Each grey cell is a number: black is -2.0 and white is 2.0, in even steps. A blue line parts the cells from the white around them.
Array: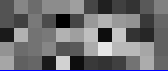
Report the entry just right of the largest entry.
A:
0.9
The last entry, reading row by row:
-0.4
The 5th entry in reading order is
0.2
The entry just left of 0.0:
-0.6
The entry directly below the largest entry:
-1.2
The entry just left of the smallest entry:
-0.8
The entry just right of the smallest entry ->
-0.9
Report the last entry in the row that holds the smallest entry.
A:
-0.4
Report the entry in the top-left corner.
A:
-0.7
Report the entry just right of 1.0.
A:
-1.8
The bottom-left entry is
0.6
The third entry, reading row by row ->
-0.3
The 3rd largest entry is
1.1
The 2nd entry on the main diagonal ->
-1.0
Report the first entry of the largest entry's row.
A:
0.3
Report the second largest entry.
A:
1.3
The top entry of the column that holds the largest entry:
-1.5
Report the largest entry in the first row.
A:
0.5

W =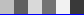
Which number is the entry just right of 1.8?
-1.1
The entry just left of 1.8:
-0.2

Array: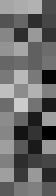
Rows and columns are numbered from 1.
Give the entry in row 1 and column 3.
0.8
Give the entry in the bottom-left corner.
-0.6
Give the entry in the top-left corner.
0.6
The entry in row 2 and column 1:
-0.7
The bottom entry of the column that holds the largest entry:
-0.1
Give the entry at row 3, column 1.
0.1
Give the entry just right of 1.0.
0.2
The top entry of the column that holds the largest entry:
0.7
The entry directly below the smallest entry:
0.4
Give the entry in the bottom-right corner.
-0.6
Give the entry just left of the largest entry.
-0.3

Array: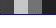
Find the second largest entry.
-0.2
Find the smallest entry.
-1.5

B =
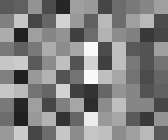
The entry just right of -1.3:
0.2
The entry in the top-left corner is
-0.6
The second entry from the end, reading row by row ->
0.9
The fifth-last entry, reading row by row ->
1.0
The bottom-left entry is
0.4
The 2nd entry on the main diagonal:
1.1
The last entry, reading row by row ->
-0.6
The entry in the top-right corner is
0.5
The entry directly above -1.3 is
-1.2
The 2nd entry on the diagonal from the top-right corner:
0.9
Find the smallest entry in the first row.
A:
-1.4
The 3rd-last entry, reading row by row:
0.5
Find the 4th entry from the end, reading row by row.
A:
0.2

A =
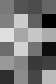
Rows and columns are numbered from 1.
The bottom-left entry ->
-1.3
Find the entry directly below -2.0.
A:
0.7
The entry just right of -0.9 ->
0.9
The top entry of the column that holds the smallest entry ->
-0.4
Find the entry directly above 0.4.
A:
-0.3
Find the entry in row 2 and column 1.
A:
0.0
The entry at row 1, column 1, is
-0.1

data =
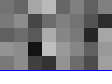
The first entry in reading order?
-0.2
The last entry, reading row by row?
0.5
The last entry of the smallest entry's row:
0.4
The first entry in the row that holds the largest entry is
0.3
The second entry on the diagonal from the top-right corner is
-0.7
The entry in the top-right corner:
0.0
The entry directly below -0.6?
-1.7
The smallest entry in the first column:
-0.5
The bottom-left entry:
-0.1
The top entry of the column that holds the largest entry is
0.9
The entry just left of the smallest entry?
0.2
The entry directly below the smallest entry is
-1.0

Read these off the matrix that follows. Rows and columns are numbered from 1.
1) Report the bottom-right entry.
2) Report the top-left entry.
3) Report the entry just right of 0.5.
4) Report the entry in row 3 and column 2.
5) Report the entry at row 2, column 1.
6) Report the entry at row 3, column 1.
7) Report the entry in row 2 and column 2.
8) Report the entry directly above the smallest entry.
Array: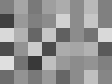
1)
0.1
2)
0.0
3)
0.7
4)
0.8
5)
-1.0
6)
1.4
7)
0.4
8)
1.2

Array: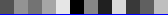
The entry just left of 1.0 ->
-0.5
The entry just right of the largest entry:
-2.0
